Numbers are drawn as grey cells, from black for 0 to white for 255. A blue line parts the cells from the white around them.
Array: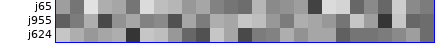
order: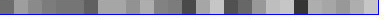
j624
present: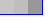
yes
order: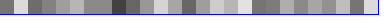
j65
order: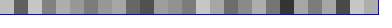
j955
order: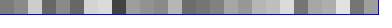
j65
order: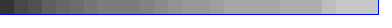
j955
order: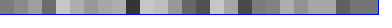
j624

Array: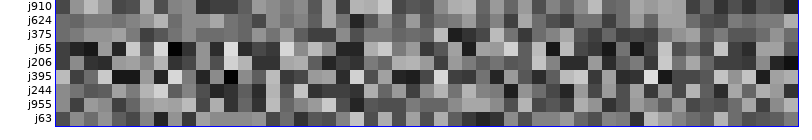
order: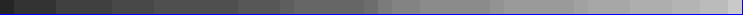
j910
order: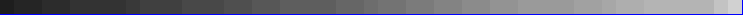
j244
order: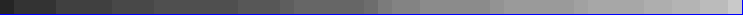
j955
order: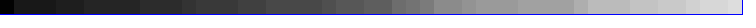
j395

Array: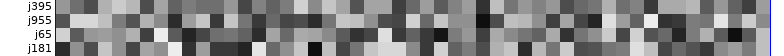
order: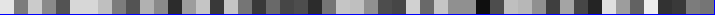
j955
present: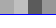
no
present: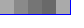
no
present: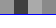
yes
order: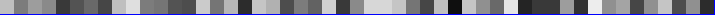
j181
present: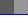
yes
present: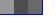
yes

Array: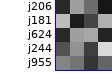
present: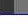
no
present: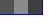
no
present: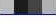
yes

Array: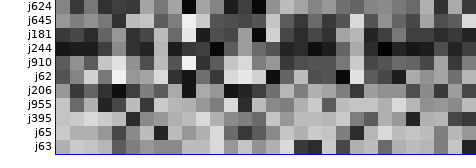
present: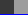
yes
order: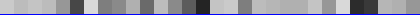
j65
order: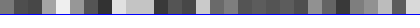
j910
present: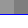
yes
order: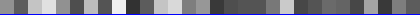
j910
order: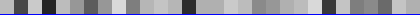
j65
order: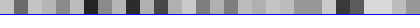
j65

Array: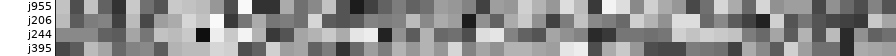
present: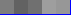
yes
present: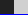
yes

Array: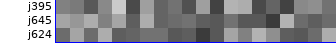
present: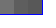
yes
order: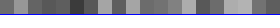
j645
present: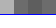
yes
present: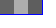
no

